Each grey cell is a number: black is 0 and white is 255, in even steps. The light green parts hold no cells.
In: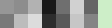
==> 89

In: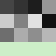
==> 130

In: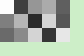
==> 42

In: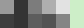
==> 93

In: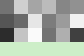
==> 124

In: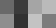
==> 49

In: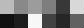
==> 66
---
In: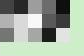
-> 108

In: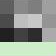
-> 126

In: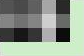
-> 166

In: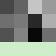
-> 197

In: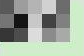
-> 209

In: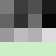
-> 79

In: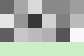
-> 137

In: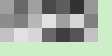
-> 50

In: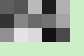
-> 29

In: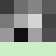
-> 132
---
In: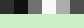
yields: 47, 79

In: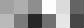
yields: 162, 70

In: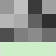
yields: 151, 108

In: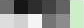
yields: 108, 140

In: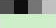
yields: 79, 192

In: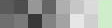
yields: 90, 207

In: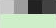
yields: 202, 66
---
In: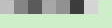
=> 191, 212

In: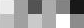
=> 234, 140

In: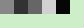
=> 135, 6

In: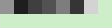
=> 147, 211

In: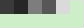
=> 58, 218

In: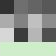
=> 50, 79
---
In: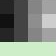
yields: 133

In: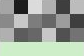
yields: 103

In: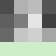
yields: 208

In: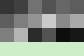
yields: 43

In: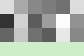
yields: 113

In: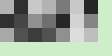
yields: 60

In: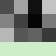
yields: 98

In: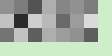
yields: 94

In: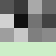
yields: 127

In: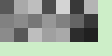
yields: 190
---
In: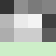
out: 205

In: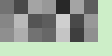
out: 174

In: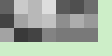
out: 57

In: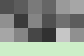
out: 133

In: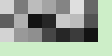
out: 153

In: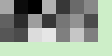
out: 75

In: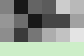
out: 58

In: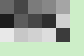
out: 199
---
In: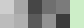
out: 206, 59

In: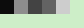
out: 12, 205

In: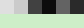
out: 223, 42

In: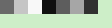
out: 105, 48

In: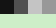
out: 19, 152

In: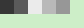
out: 54, 151
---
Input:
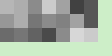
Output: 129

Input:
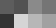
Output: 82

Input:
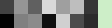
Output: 159

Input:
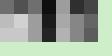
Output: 168

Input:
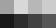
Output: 216

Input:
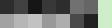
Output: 45

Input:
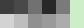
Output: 113
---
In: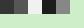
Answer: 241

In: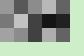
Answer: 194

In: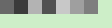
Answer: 200

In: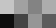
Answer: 197

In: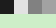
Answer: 226

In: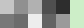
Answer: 237

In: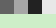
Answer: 232
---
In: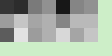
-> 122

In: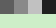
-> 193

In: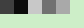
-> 200

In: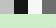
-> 247

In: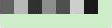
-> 49

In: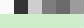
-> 206
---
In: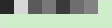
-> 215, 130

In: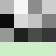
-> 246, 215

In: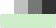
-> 254, 192

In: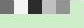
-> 244, 192

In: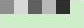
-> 216, 184

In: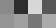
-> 215, 171

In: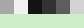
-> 241, 210
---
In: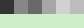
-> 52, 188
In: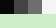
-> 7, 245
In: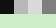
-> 15, 126
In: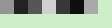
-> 148, 169
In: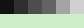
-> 17, 208
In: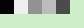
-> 3, 75
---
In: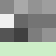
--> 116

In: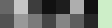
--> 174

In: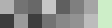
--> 127

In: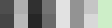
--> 147

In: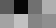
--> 112

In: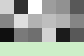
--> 178

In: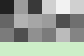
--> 79
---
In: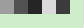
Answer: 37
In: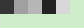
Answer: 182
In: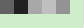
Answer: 168
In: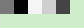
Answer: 245
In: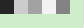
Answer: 162
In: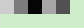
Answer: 5
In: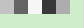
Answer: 246
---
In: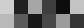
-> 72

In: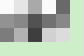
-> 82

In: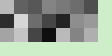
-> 35

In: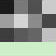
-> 212

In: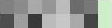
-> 199

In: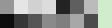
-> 127
